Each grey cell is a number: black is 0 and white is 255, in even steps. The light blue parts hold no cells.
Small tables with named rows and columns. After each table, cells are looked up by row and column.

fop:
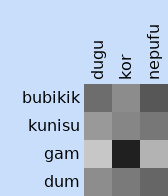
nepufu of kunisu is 119
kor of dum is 122
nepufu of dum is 102
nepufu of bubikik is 87
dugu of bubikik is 109
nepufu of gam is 179
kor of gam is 32
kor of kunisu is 134
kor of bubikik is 140
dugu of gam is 199
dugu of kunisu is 153
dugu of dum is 141

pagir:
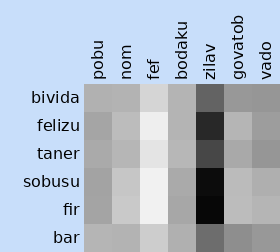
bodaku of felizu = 180
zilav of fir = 7
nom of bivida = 179
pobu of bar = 181
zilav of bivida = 99
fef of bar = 205

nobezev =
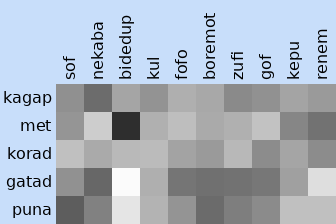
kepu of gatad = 160
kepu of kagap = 164
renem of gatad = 222
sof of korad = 192
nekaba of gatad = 103
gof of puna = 139
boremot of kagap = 168
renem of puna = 192
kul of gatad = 175
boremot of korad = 154
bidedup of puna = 229
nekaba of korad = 170
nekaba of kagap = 108
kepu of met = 134
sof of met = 149
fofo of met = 190
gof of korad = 140
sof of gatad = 145
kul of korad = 187
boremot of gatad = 112
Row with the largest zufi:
korad

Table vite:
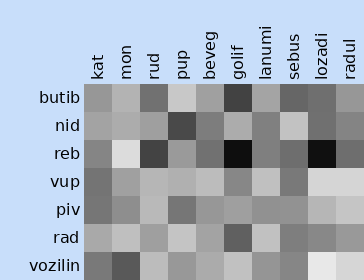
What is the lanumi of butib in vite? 164
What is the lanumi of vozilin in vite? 149
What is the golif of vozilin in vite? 193
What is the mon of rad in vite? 191
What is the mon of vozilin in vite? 89
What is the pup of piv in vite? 118
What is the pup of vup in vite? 176

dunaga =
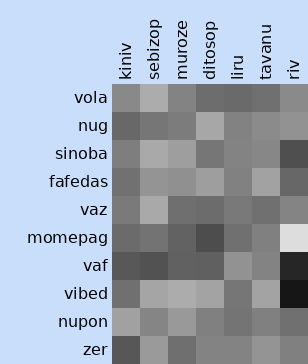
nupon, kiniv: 161
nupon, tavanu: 128
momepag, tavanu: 128
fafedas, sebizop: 148
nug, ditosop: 167
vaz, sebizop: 169
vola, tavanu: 112
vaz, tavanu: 112
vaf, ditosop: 96
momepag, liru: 112
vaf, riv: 38
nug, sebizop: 118
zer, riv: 128
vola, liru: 106
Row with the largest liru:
vaf

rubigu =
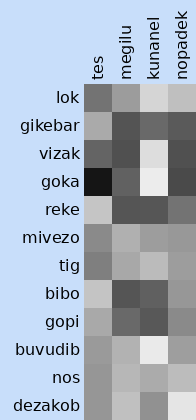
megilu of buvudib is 178
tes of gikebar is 170
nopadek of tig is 157
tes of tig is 127
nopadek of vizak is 80
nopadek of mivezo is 152
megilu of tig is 168
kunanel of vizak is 221
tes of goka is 21
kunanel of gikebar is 105
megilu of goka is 97
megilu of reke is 85
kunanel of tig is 187
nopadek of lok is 191
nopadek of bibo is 151
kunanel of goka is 236
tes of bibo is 196
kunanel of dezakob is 145
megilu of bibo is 85
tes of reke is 197
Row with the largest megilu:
dezakob

